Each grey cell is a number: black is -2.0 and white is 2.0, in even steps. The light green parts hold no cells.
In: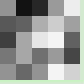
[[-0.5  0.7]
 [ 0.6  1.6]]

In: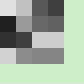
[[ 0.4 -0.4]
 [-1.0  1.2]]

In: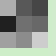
[[-0.2 -0.4]
 [ 0.2  1.2]]

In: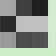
[[ 1.0  1.0]
 [-0.8 -0.7]]

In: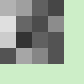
[[-0.4 -0.8]
 [-1.2 -0.5]]

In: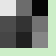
[[-1.2 -0.2]
 [-1.5  0.1]]

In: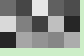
[[ 0.0 -1.0]
 [ 0.6  0.3]]

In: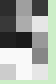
[[ 0.7  1.6]
 [-1.6  0.4]]
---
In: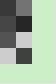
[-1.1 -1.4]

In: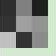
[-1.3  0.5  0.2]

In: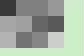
[-1.1  0.5  0.1]

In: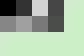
[-2.0  0.5]

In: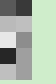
[-0.6  1.0]

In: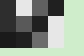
[-1.3 -0.6 -0.3]
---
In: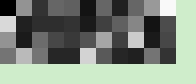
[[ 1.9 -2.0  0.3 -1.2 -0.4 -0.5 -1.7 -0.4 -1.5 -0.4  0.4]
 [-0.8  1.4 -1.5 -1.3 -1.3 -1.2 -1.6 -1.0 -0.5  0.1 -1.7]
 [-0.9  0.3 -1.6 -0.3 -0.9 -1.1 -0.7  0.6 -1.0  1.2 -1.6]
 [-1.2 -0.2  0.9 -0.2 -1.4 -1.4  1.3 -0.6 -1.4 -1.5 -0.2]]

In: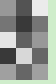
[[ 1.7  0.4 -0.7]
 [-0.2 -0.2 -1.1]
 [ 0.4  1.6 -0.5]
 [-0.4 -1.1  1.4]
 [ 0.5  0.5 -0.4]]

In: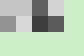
[[ 1.3  1.1  1.1 -0.5]
 [-0.6  0.3  1.4 -1.0]]

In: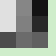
[[-1.7  1.5  0.1]
 [-1.4  1.5  0.0]
 [-0.5 -0.8 -0.3]]

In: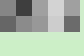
[[ 0.5  0.1 -1.0  0.5  1.3]
 [-0.3 -0.4  0.2  0.4  1.2]]

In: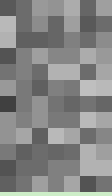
[[ 0.5 -0.6 -0.3  0.4  0.3  0.7 -0.4]
 [-0.3  0.9 -0.3  0.2 -0.4  0.5 -0.6]
 [ 0.2  0.8 -0.5 -0.5 -0.4  0.0 -0.3]
 [ 0.4 -0.7  0.0  0.5  0.1  0.1  0.7]
 [ 0.6 -0.2  0.0 -0.3  0.8  0.8 -0.3]
 [ 0.9  0.4 -0.1 -0.5  0.0 -0.1  1.0]
 [-0.4 -1.0 -0.1  0.3 -0.2 -0.4 -0.2]
 [ 0.6  0.3  0.0  0.3 -0.1 -0.1  0.9]
 [ 0.1  0.3  0.6 -0.5  0.9  0.6 -0.3]
 [ 0.5 -0.1 -0.5 -0.3 -0.4 -0.3  0.8]
 [ 0.8 -0.7 -0.3 -0.3  0.0  0.0  0.8]
 [-0.2 -0.5 -0.2  0.5  0.0  0.6 -0.7]]
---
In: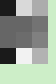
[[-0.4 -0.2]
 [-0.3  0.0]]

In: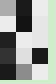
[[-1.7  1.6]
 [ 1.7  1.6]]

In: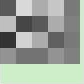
[[-0.9 -0.6]
 [ 1.3  0.7]]

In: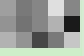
[[-0.2  0.1]
 [ 0.3 -0.9]]

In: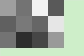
[[-0.1 -0.4]
 [-1.3 -0.9]]

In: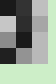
[[-1.3  0.6]
 [-1.6  0.9]]
